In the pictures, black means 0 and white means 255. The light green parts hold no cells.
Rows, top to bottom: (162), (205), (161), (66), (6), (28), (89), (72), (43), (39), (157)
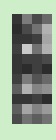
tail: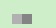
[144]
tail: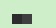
[44]
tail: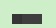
[74]
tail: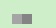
[154]

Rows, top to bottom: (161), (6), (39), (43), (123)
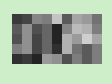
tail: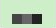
[177 154 207 165]
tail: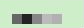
[125]
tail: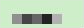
[154 207 165]
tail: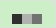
[ 90 125]

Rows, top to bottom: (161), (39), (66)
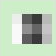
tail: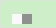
[102 197]
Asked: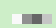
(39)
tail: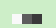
[185]

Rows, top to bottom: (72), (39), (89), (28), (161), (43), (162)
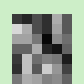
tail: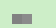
[99]
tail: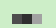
[88]
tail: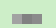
[99]
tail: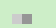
[66]
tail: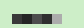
[88]
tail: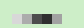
[88]

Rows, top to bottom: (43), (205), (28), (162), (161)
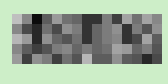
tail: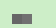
[163 154 102 124  84]
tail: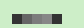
[ 74 163  93]
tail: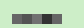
[124 135  51  74 163  93]

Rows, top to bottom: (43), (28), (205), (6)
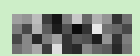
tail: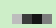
[201 103 178 148  51 113]
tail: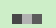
[ 29  81  11  51 233 113 103  71]

